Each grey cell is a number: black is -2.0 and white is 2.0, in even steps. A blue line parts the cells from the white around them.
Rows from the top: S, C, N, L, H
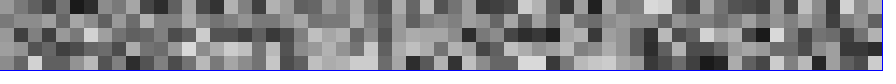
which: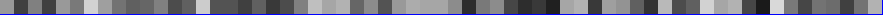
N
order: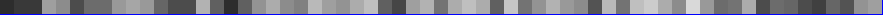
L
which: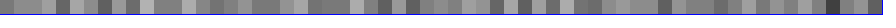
C
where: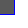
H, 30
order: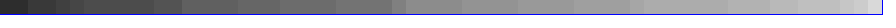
L
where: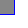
C, 14
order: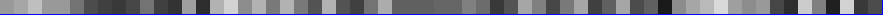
S

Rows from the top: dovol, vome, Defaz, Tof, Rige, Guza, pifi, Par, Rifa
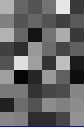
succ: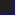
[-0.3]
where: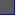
vome, 5
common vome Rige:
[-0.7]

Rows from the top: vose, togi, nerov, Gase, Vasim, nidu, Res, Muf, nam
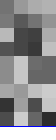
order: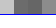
Vasim
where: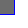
Vasim, 2

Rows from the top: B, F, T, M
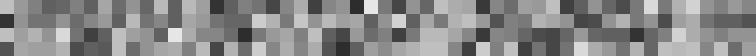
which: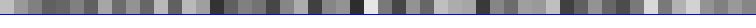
B
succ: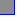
[0.6]
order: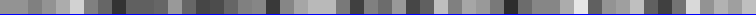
T
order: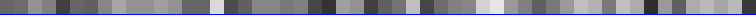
B
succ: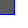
[1.0]
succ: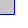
[0.3]

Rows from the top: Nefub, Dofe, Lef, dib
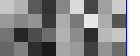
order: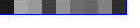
dib
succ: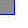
[-1.3]
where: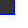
Nefub, 3

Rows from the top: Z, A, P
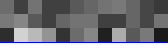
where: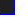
P, 7
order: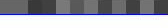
Z
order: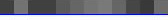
Z
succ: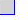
[0.9]
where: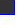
P, 4
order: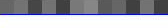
A
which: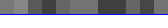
A

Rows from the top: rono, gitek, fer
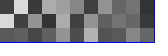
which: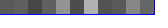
fer
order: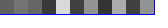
gitek
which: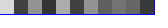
gitek
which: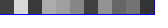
rono
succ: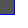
[-0.6]

